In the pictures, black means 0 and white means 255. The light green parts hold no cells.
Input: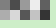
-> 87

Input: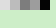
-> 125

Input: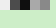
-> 15

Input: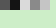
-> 218

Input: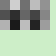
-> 189

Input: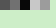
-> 8

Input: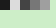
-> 68

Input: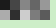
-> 205

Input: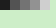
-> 115

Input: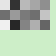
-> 132
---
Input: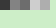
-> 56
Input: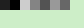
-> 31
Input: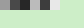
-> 156
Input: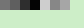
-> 116
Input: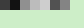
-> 60
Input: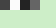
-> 67
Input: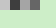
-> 197
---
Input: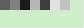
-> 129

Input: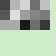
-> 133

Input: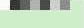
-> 139

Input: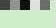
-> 108

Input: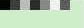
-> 93

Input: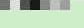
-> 135
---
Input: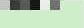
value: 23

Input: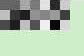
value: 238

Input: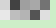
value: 180

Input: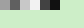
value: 242

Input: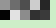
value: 140

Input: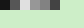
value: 151

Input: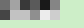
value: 143

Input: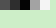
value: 4

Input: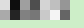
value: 201
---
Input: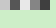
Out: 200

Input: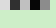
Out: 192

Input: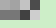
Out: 195

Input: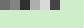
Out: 174

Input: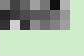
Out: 179

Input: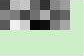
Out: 207

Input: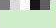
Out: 218

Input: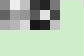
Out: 227

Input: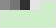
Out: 138
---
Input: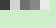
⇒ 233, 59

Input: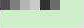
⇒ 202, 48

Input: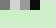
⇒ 211, 12

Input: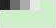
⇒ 231, 35

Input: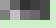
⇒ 192, 50

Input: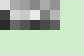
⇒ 233, 44

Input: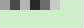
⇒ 201, 41

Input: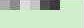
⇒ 219, 58

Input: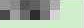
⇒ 211, 44
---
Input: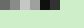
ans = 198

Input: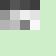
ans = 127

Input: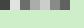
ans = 109

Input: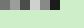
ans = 76

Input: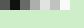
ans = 105

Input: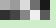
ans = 134

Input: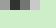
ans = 117

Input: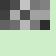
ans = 183

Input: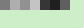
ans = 145
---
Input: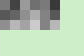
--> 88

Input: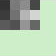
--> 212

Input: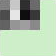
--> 56

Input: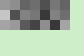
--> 110

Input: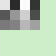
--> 76

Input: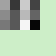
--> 100
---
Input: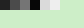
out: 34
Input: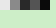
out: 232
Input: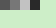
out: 85
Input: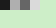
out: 27
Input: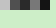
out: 194
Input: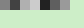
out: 130
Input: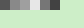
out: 85
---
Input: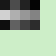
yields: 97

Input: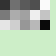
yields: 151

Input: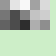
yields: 45

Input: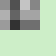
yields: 50

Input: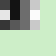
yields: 88

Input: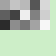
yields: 119

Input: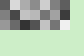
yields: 194

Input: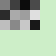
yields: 137

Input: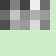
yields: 154

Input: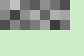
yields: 164
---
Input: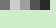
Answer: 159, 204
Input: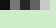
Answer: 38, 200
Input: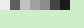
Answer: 161, 237
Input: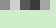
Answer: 87, 207
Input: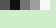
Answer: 116, 249
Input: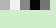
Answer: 136, 242
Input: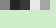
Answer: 57, 232
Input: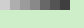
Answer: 137, 207
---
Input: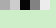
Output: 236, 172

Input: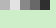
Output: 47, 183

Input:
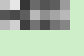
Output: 155, 184

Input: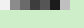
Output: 191, 241

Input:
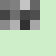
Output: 101, 138

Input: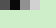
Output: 209, 80

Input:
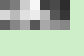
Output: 44, 95
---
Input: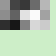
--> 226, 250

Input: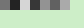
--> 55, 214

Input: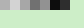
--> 113, 211

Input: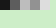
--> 189, 221

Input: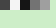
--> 21, 244

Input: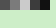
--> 203, 203

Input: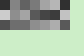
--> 89, 204

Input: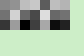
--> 73, 221
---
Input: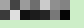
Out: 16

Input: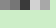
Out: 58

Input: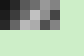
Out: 184

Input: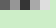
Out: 53

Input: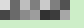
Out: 139

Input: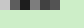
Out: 29

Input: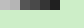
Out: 85
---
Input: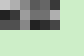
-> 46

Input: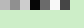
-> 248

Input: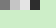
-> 228

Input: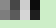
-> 214

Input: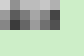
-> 112

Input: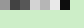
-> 233

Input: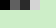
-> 42

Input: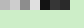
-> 54

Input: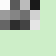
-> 67

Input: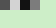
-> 18
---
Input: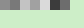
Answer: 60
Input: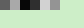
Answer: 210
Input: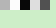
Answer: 222
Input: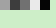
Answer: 234
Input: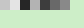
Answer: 105
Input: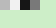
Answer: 22
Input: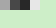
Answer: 40
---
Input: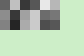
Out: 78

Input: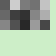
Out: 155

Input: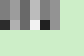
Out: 32

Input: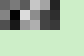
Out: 68

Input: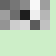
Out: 91

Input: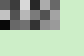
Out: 142

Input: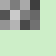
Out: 73

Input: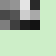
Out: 29
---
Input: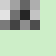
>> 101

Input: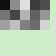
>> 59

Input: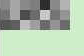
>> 137

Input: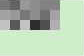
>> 131

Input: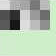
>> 121

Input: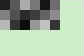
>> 21
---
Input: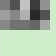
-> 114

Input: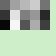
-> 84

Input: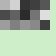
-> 148

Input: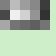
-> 106

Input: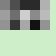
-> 167

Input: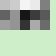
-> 51
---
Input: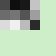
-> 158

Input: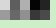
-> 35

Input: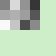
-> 86

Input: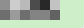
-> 195

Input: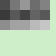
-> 88

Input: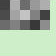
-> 65

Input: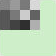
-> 98
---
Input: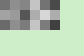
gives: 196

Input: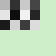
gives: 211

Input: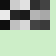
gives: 215

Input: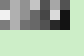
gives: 82

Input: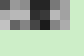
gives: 27

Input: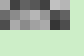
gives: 170
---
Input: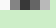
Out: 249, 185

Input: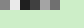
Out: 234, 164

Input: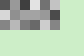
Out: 227, 215

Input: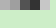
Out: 199, 178

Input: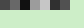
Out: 198, 156

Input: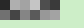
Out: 197, 175
